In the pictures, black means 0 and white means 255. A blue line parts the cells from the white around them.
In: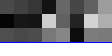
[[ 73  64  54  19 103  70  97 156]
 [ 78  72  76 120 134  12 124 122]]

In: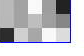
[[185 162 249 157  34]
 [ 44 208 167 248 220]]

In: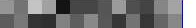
[[149 115 195 161  20  70  69  85 155  78  68 134 164]]

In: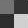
[[115  52]]

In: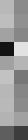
[[184 138]
 [162 135]
 [161 181]
 [183 134]
 [179 161]]

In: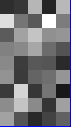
[[ 46  54 182  36 184]
 [ 91 162 196 144 149]
 [137  60  88  85  42]
 [ 58 213  55 117  24]
 [162  84  40  67  97]]

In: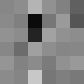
[[135 141 180 145 129  96]
 [146 140  35 162 145 141]
 [149 130 139 123 145 153]]
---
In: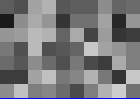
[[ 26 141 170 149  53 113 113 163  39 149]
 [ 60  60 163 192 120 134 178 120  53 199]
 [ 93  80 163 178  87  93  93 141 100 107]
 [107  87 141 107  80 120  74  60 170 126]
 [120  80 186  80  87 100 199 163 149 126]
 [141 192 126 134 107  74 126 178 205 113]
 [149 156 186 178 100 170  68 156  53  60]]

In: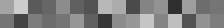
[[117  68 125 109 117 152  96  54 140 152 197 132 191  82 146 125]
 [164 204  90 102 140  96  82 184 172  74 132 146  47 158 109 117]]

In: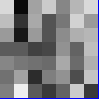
[[ 91  91  65  71 146  99 190]
 [113 162  44 127 146  77 196]
 [127 239  91  57  99 203  57]
 [134 119 113 107 169 107 175]
 [154  23 154  83 140 175 182]
 [190  51 169  83 119 210 154]
 [217   9 162 203 134 182 217]]

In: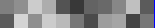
[[ 91 212 143 204 186 119  75 157 165  68 119]
 [127 143 204 173  83  56  99 105 135 192  91]]

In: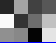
[[ 38 164  65  87]
 [144 136   4 228]
 [250  51 109 193]]

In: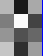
[[125 251  67]
 [149  81 103]
 [183  25 169]
 [198  47 157]]

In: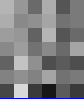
[[ 70 217  58  23  91  58]
 [ 98 195 144  78  91  78]
 [130 144 130 165 114 122]
 [137 157 114 137 106 165]
 [157 151  98 181  85 106]
 [173 137 144 165 114 122]
 [181 151 106 173  85 122]]
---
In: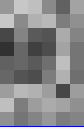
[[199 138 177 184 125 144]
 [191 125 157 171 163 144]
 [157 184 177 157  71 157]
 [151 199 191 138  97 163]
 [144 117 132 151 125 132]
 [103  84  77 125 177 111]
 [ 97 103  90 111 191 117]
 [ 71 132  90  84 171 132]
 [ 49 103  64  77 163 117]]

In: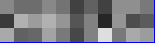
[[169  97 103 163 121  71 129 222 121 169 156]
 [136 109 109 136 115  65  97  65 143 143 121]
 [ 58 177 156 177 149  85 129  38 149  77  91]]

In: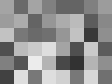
[[194 120 106 112 150 194  57 143]
 [164 106 164 128 100 100 128 156]
 [156 172 100 150 172 187  92 136]
 [128  85 236 180  72  50 180 143]
 [ 79 187 202 222 164  79 202  92]
 [ 65 222 120 222 208 120 215 112]]

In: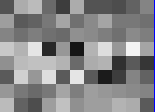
[[200 179 229  40 151  21 179 222 151 243 165]
 [187  98  77 158 193 144 158 158 179 172  90]
 [158  90  98 120 165 112 138 165 120 120 112]
 [151 120 106 120 165 126 158 151 144 138 132]
 [144 187 193 193 179 106 172 179  48  90  54]
 [132 112 126 112 106 144 138 126 112 138 126]
 [ 90 208 151 222  90 229  90  27  61 132  98]
 [ 83 172 187 106  61 172  83  83  77  98 132]]

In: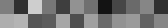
[[174 180  85  92 166  78 160 106 146 154  98 134]
 [126  48 206 119  62 146 112  19  70 106 134  48]]

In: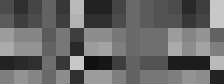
[[171 148 148  99 119  41 156 163 127 105 111 111 171 141 163 127]
 [156 133 133  91 119  62 141 141 119 105 111 111 156 133 148  99]
 [127 148 133 105 141  47 156 156 127  99 119 119 127 148 141  34]
 [ 91  62  76  99  62 178  47  47  76 105  91  83  83  55  69 200]
 [ 76  47  69  99  55 186  34  34  69 105  91  83  76  41  62 200]
 [ 34  41  47 111  55 200  16  22  62  99  83  83  28  28  28 186]]

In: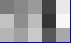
[[194 142 188  52 247]
 [181 161 201  87 168]
 [122 136 154  66 233]]
